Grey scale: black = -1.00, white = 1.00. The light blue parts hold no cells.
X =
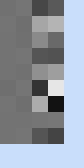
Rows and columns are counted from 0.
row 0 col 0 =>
-0.11
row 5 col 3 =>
0.80
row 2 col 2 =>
0.08
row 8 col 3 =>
-0.47
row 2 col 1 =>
-0.12
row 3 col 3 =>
-0.36
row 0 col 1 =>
-0.08
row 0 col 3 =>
-0.30
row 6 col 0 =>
-0.09
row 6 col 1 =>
-0.13
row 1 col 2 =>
0.30

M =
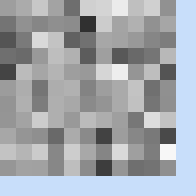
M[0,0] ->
0.24
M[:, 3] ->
[0.28, 0.12, 0.53, 0.49, 0.41, 0.36, 0.37, 0.37, -0.18, 0.06, 0.06]
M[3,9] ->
-0.08
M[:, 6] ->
[0.66, 0.60, 0.31, 0.25, 0.68, 0.24, 0.16, 0.36, -0.48, 0.04, -0.52]
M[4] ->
[-0.47, 0.47, 0.30, 0.41, 0.24, 0.20, 0.68, 0.87, 0.17, 0.49, -0.34]
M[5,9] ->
-0.12
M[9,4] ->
0.61
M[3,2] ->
0.20
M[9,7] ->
0.70
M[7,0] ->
0.17
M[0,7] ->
0.84
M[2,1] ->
-0.04
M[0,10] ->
0.14
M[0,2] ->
0.56
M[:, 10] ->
[0.14, 0.30, -0.02, 0.44, -0.34, 0.13, 0.12, 0.52, -0.43, 0.94, 0.12]
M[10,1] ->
0.27
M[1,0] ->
-0.09
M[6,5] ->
0.08
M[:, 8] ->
[0.50, 0.39, 0.20, -0.18, 0.17, 0.53, 0.51, -0.07, 0.06, 0.25, -0.13]
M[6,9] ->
-0.08
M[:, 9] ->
[0.63, 0.14, 0.05, -0.08, 0.49, -0.12, -0.08, 0.73, -0.05, -0.02, -0.10]
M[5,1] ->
0.36
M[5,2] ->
-0.08
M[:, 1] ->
[0.34, 0.14, -0.04, -0.17, 0.47, 0.36, 0.38, 0.28, 0.17, 0.42, 0.27]
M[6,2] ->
-0.03

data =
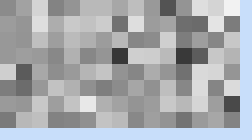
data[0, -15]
0.09
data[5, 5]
0.13
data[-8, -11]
0.16
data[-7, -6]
0.22
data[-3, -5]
0.49
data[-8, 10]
-0.35
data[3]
[0.19, 0.24, 0.21, 0.07, 0.39, 0.06, 0.17, -0.57, 0.62, 0.61, 0.46, -0.55, -0.28, 0.56, 0.41]
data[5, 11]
0.06
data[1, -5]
0.29
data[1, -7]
0.74
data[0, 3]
0.03
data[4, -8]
0.15
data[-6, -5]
0.62
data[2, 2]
0.50
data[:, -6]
[0.20, 0.22, 0.10, 0.61, 0.35, 0.14, 0.22, 0.25]
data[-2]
[0.21, 0.18, 0.57, 0.24, 0.53, 0.82, 0.38, 0.27, 0.16, 0.22, 0.57, 0.44, 0.67, 0.24, -0.43]
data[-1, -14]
0.44
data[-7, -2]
0.79
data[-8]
[0.09, 0.27, 0.66, 0.03, 0.16, 0.45, 0.45, 0.31, 0.49, 0.20, -0.35, 0.16, 0.74, 0.66, 0.90]
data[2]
[0.19, 0.16, 0.50, 0.24, 0.47, 0.37, 0.22, 0.44, 0.05, 0.10, 0.62, -0.02, 0.24, 0.05, 0.56]
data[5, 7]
0.10
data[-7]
[0.22, 0.17, 0.74, 0.36, 0.58, 0.52, 0.60, -0.11, 0.74, 0.22, 0.29, -0.14, -0.16, 0.79, -0.03]
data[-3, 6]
-0.01
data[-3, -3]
0.72
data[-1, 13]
0.31
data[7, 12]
0.21
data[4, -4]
-0.11
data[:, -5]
[-0.35, 0.29, 0.62, 0.46, 0.17, 0.49, 0.57, 0.15]
